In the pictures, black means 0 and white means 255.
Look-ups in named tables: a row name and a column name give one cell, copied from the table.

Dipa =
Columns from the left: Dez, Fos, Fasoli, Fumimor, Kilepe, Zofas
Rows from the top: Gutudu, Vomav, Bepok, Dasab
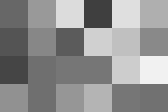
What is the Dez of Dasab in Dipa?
145
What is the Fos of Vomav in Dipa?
135
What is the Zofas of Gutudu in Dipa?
175
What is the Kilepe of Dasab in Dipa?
118
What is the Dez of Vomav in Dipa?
84
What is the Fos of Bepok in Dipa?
111
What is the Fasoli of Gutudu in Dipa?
220
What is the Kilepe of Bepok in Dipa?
205
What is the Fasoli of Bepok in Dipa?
118
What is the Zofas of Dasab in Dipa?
113
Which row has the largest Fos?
Gutudu

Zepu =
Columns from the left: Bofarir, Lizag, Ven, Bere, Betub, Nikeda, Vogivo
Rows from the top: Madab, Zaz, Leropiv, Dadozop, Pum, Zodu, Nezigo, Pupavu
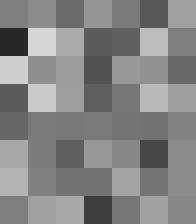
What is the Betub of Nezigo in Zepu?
164
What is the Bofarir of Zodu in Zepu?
168
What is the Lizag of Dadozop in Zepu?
202
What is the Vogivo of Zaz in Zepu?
126
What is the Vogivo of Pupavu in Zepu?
134
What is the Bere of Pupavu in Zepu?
61
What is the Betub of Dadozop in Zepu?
119
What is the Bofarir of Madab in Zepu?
126
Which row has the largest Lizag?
Zaz

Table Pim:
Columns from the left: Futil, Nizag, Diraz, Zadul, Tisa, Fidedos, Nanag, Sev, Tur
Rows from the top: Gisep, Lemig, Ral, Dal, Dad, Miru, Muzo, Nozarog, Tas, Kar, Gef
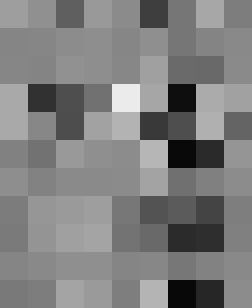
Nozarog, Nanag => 91
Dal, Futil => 169
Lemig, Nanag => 118
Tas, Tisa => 115
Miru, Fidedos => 182
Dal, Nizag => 49
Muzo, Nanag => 112
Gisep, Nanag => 118
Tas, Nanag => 43
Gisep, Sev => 167
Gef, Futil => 121
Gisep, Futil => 158
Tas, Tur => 128
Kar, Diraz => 143
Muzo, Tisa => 139
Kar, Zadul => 143
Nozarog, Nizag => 150
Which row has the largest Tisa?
Dal

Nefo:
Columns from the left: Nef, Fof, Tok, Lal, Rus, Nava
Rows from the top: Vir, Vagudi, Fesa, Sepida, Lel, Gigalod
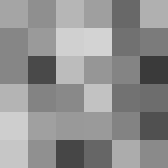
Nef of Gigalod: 198
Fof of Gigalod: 144
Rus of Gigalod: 172
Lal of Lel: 154
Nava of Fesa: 58
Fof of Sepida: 131
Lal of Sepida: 194

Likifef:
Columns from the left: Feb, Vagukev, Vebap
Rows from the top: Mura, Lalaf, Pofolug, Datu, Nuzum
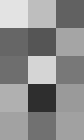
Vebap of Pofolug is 120
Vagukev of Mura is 190
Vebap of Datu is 154
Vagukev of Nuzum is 113
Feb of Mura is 227
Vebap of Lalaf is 165
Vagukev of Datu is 46
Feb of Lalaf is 102
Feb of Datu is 176
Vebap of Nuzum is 161
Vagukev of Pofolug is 213
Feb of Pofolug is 110
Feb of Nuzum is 162
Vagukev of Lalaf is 85

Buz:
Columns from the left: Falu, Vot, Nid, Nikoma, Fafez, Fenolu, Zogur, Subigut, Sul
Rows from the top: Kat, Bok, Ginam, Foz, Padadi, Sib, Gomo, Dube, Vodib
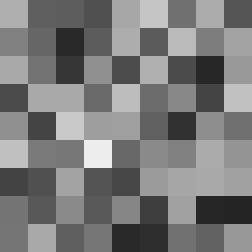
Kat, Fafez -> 167
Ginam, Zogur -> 75
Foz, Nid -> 169
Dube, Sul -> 36
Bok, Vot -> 102
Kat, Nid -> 93
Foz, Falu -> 75
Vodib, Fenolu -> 46
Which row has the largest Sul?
Foz

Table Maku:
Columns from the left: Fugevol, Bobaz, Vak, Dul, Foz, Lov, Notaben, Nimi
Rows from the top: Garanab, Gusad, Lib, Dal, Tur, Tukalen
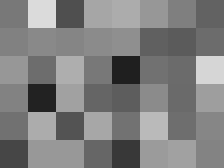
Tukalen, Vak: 152
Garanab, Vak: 79
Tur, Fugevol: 113
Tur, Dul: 167
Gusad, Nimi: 108
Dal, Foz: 93
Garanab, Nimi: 98
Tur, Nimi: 134
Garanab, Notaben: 127
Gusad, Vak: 133

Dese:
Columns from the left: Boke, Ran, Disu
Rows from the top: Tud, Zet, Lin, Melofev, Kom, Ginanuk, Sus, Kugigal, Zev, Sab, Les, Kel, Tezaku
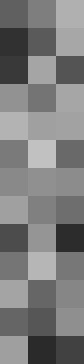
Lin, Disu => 84
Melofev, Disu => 166
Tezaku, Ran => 42
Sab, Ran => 182
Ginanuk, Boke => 122
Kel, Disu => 143
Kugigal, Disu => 110
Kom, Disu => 162
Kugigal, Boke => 160
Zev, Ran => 149
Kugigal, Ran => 128
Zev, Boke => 76
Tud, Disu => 176

